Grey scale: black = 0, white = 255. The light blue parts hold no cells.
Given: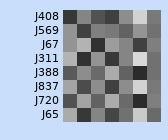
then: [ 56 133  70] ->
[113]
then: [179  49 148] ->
[56]

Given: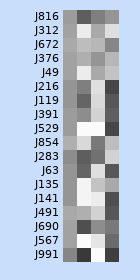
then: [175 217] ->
[121]
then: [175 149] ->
[183]

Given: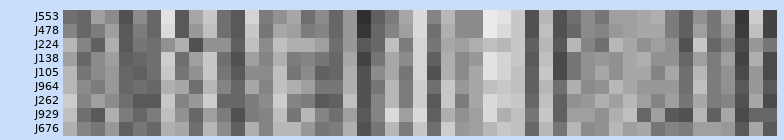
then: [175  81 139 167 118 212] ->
[81]
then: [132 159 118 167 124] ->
[132]
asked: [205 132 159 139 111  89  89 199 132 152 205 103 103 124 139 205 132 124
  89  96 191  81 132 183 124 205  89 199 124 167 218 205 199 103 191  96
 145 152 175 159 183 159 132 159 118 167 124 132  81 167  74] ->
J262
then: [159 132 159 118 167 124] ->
[132]
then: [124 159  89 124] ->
[103]
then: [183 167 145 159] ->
[145]

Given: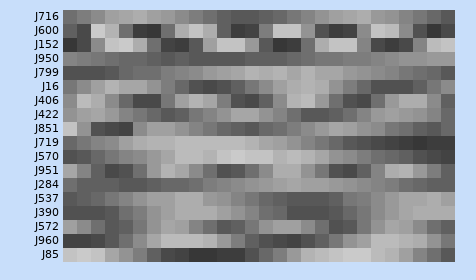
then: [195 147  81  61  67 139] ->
[195]
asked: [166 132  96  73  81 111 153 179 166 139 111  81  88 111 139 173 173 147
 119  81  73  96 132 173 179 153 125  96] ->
J951
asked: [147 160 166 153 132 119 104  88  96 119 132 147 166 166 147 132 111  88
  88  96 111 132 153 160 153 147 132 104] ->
J422
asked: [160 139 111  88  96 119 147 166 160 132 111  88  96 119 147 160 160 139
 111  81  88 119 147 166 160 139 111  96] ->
J572
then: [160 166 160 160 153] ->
[147]
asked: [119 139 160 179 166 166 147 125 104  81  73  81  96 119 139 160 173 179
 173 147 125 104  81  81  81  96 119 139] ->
J16

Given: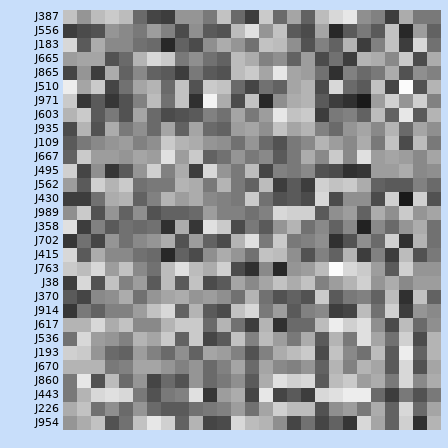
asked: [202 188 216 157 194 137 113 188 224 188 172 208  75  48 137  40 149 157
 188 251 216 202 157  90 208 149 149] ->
J763
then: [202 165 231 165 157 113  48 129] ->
[106]

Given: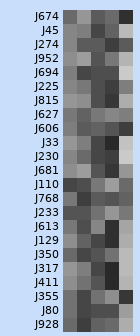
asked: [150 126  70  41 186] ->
J317
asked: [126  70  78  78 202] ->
J694
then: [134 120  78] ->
[62]
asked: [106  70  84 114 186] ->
J350
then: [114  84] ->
[41]

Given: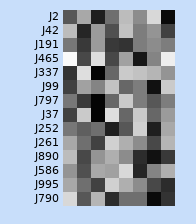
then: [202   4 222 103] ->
[202]
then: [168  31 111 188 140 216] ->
[10]
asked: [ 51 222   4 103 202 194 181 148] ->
J337
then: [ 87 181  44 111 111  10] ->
[51]

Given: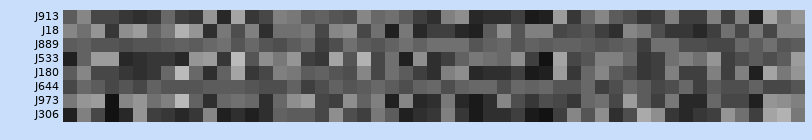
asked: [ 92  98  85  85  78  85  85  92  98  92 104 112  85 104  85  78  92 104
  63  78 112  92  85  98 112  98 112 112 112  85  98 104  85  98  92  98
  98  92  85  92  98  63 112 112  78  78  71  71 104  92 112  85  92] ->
J889
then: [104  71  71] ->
[32]
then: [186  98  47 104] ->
[112]
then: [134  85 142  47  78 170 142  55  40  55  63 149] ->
[112]

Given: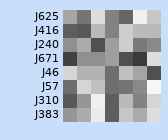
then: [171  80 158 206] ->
[122]
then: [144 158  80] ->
[59]
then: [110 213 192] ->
[110]

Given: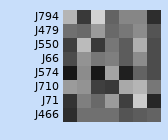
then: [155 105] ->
[119]
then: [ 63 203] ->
[38]
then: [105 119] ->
[140]
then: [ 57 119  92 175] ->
[76]
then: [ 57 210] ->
[99]

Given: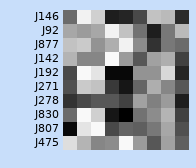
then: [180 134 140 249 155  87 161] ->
[95]
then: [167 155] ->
[167]
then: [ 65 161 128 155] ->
[30]
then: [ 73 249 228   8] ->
[8]

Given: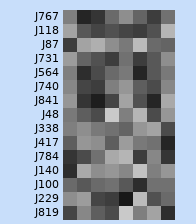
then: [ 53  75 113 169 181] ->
[61]
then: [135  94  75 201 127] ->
[163]
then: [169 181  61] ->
[135]
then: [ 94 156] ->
[121]
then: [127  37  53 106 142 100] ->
[61]

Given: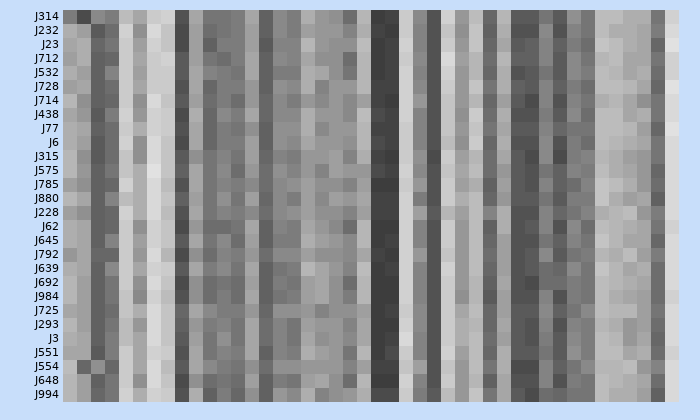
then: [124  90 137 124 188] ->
[182]
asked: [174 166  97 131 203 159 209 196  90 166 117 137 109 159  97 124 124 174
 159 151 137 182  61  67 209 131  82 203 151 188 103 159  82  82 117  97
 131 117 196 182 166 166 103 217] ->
J645

